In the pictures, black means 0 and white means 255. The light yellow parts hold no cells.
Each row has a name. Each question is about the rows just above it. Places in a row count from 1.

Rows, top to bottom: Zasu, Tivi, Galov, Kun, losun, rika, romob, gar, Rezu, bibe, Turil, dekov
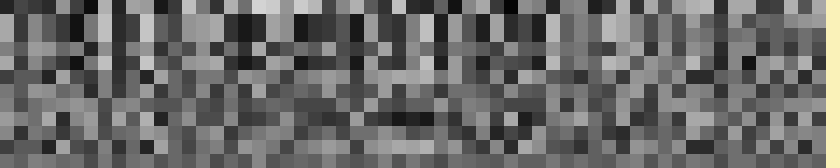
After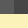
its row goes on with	[ 70  70 142  57 127  70  90 148  96  57 142 148 142 104  90 135  84 104
 111 135 135 148]
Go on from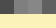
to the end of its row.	[ 84  84 119  84  70 111  70  90 104  96  70  70  70 119  76 155  84  70
  96  96 148  90 127 119  90  70  70  70 142  57 127  70  90 148  96  57
 142 148 142 104  90 135  84 104 111 135 135 148]
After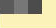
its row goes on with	[104  84 135  84  96 104  96 127  96  84  96 127  84 119  96  76 111 104
  96  90 119  96  96 119  96 111  96  90 119 127  84 119  90 119 111  76
 111 111  84 104  84 111  96]
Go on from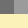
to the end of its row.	[142  96  76 127 148  57  96 119 135 127  63  90 111  70 111 111 142 119
  76  90 119  70  50 127  36  70  50 148  96 111  70 104  57  43 111  84
 104  84 155 104  70 155  63  96 162 119 135 127]
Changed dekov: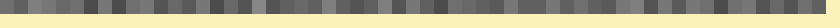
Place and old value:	54, [111]

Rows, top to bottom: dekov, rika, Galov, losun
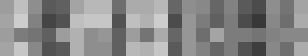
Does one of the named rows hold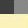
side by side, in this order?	yes
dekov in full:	[157 191 142  90  96 164 184 184 110 171 171 184 102 142 136 102 130  90
  76 142 116 164]
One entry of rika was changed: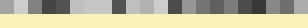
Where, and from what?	15, [124]
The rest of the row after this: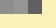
[157 116 171 102 150 110 164 124 124 116 130 136 136]

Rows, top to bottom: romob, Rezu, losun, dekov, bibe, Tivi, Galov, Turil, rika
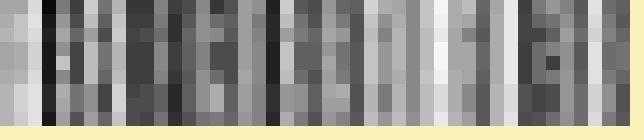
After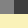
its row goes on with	[ 76 136  55  82 158 144  33 203  89  76 150 102  96 210 172 165 136 195
 246 172 188 102 165 232  62 122 150 130  89 225 109  96]
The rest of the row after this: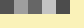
[ 68 115  48  82 115 122 102 150 130  40 172 122  82 150 130  89 188 150
 188 144 188 232 180 158  89 180 225  76  82 109 144 109 218 122  89]
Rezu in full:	[172 195 225  25 150  76 188  96 195  62  62 122  48  89 144 109  96 158
 122  40 188 115  82 158 122  82 195 144 172 136 195 239 172 165  96 172
 232  68 102 115 144  96 218 122  89]
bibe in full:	[165 172 210  25 195  68 188 115 180  62  62 136  62  96 130  76  76 158
 136  33 195  96  96 165 115  89 195 150 180 136 188 246 165 165 102 172
 232  62 109  62 144  89 225 109 115]
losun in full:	[180 195 218  33 165 102 158  76 203  68  76 109  48 102 144 136  89 158
 130  40 158 122 102 165 150  82 188 130 180 136 188 232 165 130  89 172
 232  68  68  96 158 109 210 130 102]

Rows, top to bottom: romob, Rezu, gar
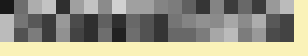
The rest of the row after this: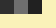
[110  82  53 104 104 124 167 187 124 153  75  67]
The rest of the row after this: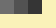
[104 104 124 167 187 124 153  75  67]
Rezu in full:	[187 117  88  60 153  75  47  96  47 104  82  53 117 132 145 139 167 139
 173  88  67]

